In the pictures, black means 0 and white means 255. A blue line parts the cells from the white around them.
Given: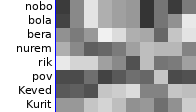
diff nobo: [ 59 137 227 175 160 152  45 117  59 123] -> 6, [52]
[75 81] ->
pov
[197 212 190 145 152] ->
Kurit
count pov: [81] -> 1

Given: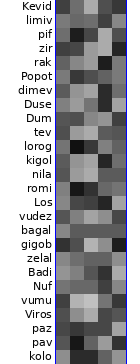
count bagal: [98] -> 0
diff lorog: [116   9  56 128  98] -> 1, [17]
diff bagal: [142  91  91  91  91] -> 0, [135]
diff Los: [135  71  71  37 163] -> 2, [64]
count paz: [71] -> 3
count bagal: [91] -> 4

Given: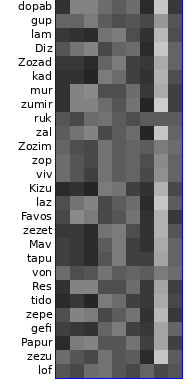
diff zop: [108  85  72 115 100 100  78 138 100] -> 4, [92]
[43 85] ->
tapu

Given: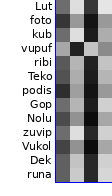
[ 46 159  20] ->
podis
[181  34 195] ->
ribi

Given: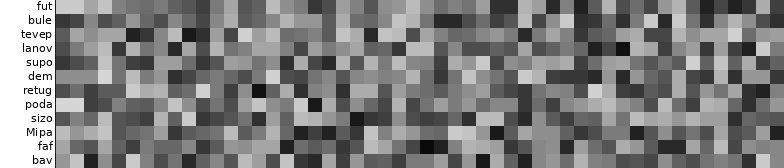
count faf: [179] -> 1
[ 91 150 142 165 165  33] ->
faf
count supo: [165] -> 2

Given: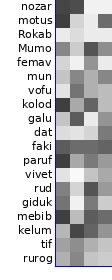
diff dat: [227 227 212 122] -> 0, [220]
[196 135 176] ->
mun
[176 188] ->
vofu
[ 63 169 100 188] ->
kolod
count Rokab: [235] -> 3
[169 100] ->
kolod
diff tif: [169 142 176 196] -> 0, [161]

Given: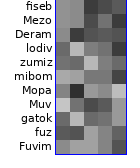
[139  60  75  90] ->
fiseb
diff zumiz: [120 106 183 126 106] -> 0, [114]
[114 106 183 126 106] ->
zumiz
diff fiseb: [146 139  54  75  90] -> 2, [60]

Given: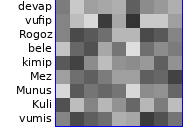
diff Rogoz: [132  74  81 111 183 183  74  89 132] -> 2, [89]
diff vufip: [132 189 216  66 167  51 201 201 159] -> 3, [59]

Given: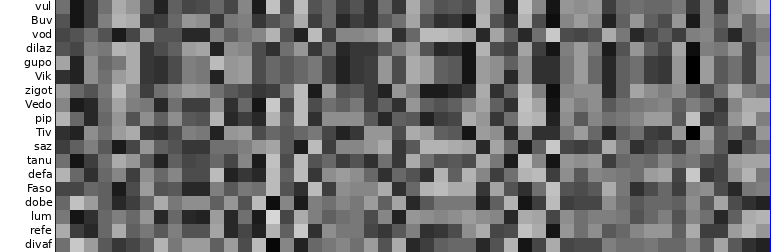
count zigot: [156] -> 2
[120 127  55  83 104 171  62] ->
Buv
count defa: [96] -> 2
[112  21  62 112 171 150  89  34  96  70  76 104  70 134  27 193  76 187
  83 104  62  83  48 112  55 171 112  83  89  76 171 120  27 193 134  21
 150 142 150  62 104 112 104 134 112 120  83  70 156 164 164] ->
tanu
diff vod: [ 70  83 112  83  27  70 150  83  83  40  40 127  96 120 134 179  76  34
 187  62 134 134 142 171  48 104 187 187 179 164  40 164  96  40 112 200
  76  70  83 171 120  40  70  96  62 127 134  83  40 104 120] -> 16, [83]

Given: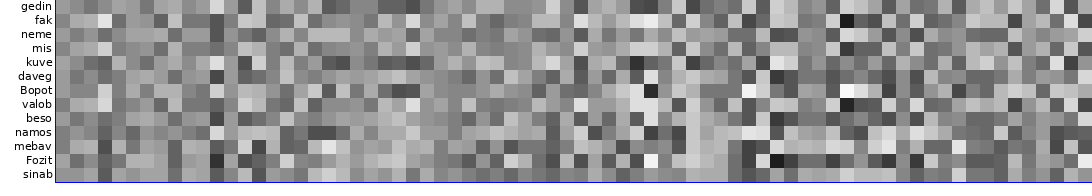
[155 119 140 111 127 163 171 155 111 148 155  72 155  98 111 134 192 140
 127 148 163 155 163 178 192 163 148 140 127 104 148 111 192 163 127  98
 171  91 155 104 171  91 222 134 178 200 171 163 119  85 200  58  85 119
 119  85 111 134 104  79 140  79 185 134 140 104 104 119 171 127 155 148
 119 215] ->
daveg
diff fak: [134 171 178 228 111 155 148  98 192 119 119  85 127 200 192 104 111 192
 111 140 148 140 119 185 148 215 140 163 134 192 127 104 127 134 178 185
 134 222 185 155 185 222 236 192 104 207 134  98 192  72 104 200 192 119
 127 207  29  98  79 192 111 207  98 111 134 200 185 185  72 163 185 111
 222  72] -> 34, [185]
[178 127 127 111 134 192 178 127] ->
mis

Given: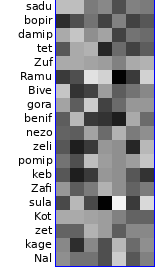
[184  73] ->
sula
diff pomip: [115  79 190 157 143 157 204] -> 6, [197]

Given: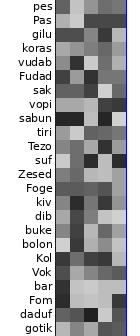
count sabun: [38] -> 3
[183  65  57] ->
vopi
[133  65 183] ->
buke
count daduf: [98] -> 1
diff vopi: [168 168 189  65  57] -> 2, [183]
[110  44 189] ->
suf
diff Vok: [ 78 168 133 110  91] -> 3, [104]

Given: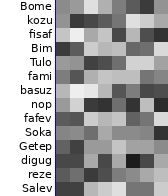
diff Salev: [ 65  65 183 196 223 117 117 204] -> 3, [204]
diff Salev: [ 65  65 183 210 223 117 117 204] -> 3, [204]
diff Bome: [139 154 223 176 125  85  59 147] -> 5, [91]
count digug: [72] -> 4
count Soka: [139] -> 3
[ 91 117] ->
kozu

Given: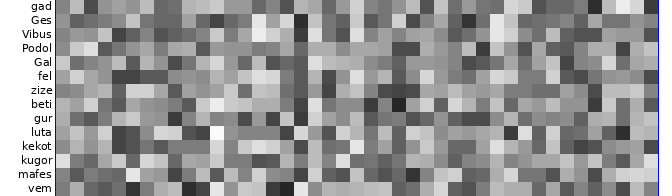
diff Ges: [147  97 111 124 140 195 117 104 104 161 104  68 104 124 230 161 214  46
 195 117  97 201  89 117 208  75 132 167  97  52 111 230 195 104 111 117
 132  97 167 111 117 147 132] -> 39, [117]
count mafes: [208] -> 5
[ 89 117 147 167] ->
Podol
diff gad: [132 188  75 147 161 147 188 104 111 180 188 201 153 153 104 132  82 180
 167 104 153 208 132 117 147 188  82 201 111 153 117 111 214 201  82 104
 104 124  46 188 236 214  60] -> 27, [195]

